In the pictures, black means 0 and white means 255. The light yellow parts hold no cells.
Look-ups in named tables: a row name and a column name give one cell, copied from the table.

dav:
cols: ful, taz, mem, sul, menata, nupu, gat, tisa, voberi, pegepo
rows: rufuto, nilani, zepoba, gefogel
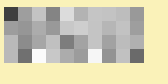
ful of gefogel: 185
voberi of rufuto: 189
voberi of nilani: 194
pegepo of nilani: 158
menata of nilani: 200
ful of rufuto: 63
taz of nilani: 150
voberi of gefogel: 193
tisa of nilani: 182
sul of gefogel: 200
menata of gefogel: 172
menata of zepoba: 125
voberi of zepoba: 188
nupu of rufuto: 179
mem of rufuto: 195
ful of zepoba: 185
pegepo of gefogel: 106
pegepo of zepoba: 176
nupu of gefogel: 156
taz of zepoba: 140
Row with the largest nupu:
nilani

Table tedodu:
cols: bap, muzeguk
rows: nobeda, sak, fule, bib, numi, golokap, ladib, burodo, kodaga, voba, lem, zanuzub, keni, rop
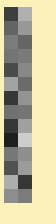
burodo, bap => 113
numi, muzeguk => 136
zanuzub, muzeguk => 155
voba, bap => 31
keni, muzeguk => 54
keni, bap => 173
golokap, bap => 162
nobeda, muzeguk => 176
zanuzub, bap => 81

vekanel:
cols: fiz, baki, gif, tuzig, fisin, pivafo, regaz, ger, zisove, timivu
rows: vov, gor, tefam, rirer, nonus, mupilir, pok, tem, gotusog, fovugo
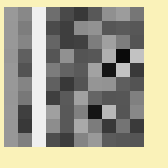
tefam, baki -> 133
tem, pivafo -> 128
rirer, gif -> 239
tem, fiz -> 152
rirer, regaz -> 87
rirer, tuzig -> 85
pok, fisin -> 90

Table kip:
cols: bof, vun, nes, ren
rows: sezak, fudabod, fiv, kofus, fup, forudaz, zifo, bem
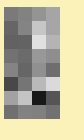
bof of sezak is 122
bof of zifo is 162
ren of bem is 113
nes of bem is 128
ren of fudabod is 166
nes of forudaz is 185
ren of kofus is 142
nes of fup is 144
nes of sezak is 148

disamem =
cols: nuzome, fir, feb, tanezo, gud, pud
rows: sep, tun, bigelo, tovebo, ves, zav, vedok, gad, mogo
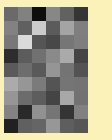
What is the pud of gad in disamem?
129
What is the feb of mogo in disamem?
101
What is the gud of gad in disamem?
52
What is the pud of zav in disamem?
115
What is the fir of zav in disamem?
150
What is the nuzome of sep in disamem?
106
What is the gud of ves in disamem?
116
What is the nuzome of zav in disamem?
171
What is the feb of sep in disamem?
14

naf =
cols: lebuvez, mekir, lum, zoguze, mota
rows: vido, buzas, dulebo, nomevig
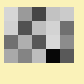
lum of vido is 69
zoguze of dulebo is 216
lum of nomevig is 189
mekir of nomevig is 132
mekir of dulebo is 175
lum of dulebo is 87
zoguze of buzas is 211
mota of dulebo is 140
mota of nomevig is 89
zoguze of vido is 194
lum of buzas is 190
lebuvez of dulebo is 112
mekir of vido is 154
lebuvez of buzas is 209
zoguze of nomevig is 7
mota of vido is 203
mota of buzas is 112

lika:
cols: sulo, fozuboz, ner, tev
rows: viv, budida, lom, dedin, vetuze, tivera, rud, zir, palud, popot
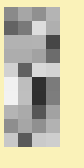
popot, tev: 206
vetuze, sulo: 209
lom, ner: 179
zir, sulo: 180
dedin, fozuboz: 173
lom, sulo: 178
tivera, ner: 48
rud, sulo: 242
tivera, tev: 123
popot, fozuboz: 90
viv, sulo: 138
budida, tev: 175
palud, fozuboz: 166
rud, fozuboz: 191
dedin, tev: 108

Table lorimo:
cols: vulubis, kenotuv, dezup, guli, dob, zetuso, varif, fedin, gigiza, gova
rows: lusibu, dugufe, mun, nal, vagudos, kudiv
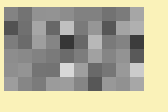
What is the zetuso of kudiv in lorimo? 133
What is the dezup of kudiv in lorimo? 123
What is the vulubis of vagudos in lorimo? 143
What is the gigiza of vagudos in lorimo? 153
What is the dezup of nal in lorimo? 130
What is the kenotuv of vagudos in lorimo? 148
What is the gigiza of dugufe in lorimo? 164
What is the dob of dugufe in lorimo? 192
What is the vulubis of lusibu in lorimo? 131
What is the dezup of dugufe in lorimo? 166
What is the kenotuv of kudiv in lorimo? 134
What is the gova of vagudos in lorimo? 203
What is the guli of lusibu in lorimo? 147
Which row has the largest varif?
mun

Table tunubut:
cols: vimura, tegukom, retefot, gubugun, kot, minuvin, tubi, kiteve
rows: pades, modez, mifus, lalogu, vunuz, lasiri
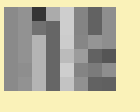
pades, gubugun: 171
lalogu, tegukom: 146
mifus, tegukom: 146
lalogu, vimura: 138
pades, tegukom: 146
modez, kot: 206
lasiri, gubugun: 102
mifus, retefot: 180
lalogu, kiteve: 85

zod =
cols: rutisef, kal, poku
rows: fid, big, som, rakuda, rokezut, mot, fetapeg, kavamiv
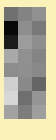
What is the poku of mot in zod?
101
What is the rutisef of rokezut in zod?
141
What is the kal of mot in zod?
137
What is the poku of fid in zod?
145
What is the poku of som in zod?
142
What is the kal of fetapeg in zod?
111
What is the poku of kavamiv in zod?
158
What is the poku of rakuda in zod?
132
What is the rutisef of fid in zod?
112
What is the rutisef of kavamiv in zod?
162
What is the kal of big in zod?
142
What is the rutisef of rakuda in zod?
169
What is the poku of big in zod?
121
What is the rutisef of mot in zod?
208
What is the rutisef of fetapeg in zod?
215
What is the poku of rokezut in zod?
137
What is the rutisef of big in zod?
8

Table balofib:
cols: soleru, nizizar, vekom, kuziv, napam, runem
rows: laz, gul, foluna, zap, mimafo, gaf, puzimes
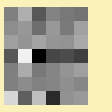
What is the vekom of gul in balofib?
110
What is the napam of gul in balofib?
122
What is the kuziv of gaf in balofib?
133
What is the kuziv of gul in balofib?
152
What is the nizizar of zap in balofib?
241
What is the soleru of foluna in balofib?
159
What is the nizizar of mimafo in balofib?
171
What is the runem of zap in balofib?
63

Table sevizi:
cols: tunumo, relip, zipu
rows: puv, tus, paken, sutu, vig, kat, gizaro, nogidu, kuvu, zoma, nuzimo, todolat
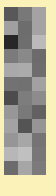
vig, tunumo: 169
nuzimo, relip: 192
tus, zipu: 163
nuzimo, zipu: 119
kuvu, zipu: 149
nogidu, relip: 121
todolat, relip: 166
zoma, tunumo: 150
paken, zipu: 186
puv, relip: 120
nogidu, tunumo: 151
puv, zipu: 163
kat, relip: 113
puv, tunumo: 88
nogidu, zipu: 97
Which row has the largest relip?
nuzimo

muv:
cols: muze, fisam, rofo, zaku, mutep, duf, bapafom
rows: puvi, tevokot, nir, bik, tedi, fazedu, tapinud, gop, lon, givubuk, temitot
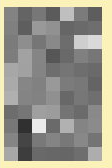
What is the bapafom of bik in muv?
118
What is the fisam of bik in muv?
162
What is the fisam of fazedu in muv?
134
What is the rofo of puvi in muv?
119
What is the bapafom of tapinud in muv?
111
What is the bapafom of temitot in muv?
173
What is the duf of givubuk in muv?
136
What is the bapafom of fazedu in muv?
100
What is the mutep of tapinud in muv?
104
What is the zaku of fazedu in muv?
153
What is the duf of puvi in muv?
123

